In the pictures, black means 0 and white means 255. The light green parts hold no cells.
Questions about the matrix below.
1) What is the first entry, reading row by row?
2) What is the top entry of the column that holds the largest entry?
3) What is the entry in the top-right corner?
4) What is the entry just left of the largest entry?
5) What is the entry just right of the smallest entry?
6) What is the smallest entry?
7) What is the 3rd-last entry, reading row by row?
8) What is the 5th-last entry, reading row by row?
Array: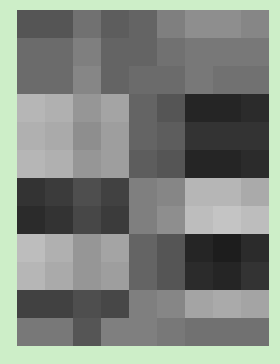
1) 85
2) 142
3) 134
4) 189
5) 43
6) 29
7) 113
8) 127

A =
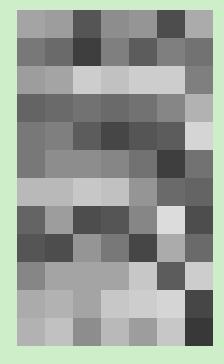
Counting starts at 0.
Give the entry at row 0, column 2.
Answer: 85
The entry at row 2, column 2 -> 205
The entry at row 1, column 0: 120
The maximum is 220
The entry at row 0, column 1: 157
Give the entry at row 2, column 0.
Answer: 157
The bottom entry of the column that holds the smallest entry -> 56
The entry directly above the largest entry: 106
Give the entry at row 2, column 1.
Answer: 164
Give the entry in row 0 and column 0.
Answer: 164
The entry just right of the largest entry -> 77
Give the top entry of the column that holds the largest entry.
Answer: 77
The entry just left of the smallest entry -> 199
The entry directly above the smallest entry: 70
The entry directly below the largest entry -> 171
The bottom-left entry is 178
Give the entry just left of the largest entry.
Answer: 134
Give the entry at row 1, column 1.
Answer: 106

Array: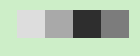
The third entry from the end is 169
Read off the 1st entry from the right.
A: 124
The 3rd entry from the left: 46

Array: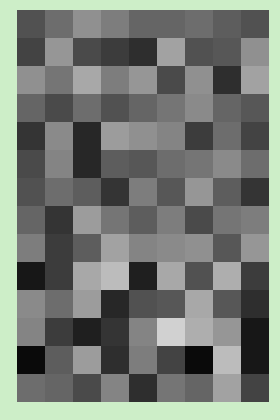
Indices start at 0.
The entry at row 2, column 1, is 117
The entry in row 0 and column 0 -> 81
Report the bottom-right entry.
67
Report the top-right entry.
81
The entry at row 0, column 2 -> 144
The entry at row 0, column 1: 109
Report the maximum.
209
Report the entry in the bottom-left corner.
109
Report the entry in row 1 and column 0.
67
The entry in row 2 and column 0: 144
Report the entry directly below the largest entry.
67
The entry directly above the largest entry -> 87
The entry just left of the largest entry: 132
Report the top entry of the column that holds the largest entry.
101

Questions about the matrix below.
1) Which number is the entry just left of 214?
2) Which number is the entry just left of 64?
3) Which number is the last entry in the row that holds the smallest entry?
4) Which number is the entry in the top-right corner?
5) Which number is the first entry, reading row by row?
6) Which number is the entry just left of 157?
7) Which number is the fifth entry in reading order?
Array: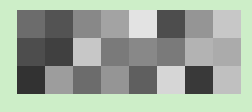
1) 95
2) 77
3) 192
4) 199
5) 108
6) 50
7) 227

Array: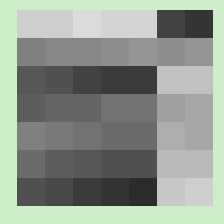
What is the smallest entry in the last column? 52
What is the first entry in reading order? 206
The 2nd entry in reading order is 206
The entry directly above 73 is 93
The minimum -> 44
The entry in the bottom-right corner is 206
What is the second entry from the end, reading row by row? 199
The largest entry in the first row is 219
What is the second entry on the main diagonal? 135
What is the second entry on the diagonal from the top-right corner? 142
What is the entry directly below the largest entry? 135
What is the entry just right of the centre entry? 114
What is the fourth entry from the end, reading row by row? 52
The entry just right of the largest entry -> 212

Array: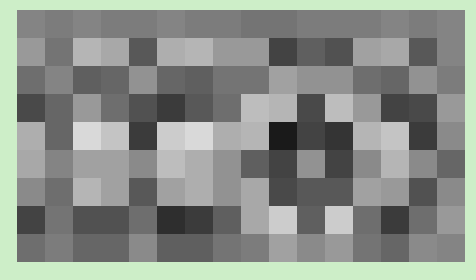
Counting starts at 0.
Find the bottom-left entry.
110
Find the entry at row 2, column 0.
110
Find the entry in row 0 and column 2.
132
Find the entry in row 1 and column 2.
181
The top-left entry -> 132
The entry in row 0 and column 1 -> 124
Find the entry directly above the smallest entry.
181
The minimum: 26
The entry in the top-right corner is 132
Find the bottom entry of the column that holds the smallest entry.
161
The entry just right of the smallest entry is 67
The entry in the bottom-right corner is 132
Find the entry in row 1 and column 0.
153
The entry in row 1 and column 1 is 116

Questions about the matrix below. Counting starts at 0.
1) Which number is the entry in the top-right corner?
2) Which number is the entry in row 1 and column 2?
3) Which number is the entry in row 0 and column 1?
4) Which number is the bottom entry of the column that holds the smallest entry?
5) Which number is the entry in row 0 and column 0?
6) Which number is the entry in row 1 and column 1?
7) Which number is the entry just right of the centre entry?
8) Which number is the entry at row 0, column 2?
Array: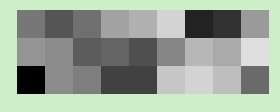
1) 154
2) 92
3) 85
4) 0
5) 119
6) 140
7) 133
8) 112

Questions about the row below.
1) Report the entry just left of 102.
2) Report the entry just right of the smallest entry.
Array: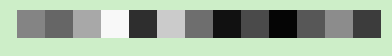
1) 132
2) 87
